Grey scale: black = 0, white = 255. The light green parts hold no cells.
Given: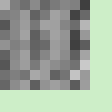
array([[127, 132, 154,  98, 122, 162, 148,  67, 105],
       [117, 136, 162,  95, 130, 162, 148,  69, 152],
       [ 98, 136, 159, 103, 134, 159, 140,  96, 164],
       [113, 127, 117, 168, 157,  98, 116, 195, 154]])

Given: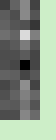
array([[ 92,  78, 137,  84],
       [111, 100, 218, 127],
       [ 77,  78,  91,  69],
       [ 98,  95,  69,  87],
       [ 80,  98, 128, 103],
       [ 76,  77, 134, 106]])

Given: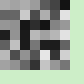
array([[100, 102, 202,  75, 174,  82, 226],
       [ 30, 147,  26, 184, 161, 182, 226],
       [185,  77, 146,  83, 230,  52, 208]])

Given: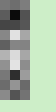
array([[ 92,  11,  82],
       [135, 225, 167],
       [179, 218, 167],
       [120,  46, 156],
       [138,  84, 115]])

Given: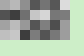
array([[ 82,  62, 112, 198, 214, 119, 124],
       [191, 199,  61, 124,  84, 120, 157]])

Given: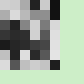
array([[173, 218, 185, 142, 143,  18],
       [ 53,  43,  47, 209,  88, 223],
       [192,  35, 222,  41,  88, 228]])

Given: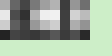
array([[232,  76,  49, 180, 238, 241,  63, 210, 187],
       [ 35,  68,  61,  56,  69,  87,  59,  78,  41]])

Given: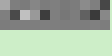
array([[127,  74, 192, 153,  61, 127, 119, 125,  97,  58, 136]])

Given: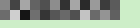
array([[108, 207,  21, 111,  53,  86, 105,  80, 195, 106, 148,  96]])
